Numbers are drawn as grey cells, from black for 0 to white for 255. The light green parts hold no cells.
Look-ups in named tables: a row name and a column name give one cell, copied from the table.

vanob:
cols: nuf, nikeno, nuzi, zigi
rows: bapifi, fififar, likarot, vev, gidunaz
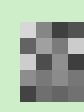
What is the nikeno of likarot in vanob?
77
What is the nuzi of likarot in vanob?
143
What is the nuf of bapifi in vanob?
215
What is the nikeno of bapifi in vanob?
134
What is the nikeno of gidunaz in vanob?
111
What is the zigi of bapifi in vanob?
82
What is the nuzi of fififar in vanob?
123
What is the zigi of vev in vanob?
119
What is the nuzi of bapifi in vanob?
64
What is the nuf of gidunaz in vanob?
67
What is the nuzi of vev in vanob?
139
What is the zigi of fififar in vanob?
204
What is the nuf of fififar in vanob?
99
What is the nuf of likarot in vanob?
205
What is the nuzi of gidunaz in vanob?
101

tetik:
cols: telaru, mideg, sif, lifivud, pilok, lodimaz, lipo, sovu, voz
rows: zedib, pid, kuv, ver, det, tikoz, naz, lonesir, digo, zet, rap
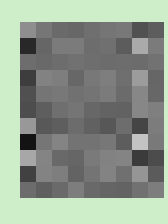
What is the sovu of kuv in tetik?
108
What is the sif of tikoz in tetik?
111
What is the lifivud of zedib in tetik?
103
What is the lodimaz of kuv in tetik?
108
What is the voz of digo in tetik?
76
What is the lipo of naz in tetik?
109
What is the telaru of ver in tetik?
61

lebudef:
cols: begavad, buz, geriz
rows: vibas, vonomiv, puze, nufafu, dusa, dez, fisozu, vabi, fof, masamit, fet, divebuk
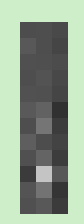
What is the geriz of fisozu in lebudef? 60
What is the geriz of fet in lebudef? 53
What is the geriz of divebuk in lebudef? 59
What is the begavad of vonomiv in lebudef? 88
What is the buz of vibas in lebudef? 78
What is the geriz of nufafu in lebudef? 72
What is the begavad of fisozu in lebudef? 78
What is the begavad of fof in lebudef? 80
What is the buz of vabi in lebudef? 77
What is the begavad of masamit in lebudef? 59
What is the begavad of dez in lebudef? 89
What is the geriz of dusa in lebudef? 69
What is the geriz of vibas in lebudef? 73

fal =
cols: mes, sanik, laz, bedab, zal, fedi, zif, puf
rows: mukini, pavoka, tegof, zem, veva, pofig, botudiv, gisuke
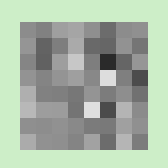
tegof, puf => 150
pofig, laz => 156
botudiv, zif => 160
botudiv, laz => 145
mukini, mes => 140
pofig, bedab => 116
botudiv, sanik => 141
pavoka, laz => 126
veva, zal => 148
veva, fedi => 124
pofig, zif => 180
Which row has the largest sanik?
pofig

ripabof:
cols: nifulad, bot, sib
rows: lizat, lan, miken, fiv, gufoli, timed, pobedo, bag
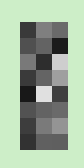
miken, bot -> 45
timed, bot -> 99
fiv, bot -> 100
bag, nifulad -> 50
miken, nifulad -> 121
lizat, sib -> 106
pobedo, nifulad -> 61
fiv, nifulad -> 58
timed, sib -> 106
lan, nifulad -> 80
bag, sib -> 95
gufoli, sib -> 63
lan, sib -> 27
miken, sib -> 206
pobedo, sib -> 148
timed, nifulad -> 82
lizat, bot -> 127
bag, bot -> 96
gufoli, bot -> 224

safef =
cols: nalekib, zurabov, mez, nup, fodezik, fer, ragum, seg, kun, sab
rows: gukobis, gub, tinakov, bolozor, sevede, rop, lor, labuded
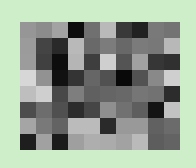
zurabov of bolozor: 146
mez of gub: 41
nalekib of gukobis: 150
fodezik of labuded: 174
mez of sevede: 72
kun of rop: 20
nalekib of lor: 165
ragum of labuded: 162
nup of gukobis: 13
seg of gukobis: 33
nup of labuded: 159
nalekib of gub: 155
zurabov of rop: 109
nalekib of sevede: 190
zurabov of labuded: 161
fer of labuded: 171
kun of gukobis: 121
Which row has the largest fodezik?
lor

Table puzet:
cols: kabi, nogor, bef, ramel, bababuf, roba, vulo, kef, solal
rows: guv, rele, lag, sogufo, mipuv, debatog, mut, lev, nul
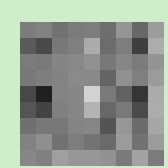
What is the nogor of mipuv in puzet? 32
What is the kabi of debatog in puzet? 85
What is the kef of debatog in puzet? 74
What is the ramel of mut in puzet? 132
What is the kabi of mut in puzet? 112
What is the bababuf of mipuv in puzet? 210
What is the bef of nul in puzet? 159
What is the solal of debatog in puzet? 172
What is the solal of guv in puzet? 156
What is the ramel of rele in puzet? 127
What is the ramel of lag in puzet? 136
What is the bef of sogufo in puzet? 131
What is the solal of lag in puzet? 148
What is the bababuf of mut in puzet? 134
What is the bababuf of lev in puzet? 115
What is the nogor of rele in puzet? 73
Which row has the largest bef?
nul

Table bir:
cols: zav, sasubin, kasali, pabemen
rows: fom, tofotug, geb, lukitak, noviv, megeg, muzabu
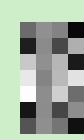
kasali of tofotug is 72
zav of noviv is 253
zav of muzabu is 84
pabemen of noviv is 109
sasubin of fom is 144
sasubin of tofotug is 139
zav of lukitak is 232
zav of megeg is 22

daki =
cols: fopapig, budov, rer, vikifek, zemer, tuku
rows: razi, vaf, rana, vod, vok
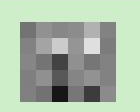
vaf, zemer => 223
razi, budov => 145
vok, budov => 114
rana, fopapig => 134
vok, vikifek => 119
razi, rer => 135
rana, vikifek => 144
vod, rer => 88
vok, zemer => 60
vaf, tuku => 124
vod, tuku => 130
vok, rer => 22
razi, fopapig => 115

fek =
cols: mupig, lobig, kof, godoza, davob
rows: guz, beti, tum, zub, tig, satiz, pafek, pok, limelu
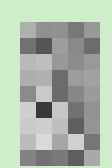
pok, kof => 166
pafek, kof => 190
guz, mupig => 175
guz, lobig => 144
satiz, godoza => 113
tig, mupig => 139
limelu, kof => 122
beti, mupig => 113
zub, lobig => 176
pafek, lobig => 206
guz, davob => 152
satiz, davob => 146
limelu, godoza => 94

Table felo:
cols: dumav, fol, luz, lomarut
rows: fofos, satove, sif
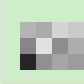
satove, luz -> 142
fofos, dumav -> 180
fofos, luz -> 212
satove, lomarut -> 173
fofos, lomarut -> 201
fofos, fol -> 171
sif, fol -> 144
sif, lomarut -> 156
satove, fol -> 225
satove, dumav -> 134
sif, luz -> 166

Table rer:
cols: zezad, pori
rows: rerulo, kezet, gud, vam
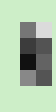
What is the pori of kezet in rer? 83
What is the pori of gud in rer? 99
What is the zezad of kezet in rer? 60
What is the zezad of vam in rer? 136
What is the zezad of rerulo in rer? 118
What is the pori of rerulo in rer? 219
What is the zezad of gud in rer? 17
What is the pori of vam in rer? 84

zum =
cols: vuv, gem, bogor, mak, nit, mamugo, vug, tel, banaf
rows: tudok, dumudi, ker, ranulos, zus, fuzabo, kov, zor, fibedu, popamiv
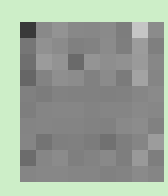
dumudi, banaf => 127
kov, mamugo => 129
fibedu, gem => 134
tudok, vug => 125
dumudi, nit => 130
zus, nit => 129
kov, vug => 137
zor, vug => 126
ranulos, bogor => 143
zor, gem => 116
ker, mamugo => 142
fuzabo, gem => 133
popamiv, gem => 135
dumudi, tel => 156
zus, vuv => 128
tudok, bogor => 147
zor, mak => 128
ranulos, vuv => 102
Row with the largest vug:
ker

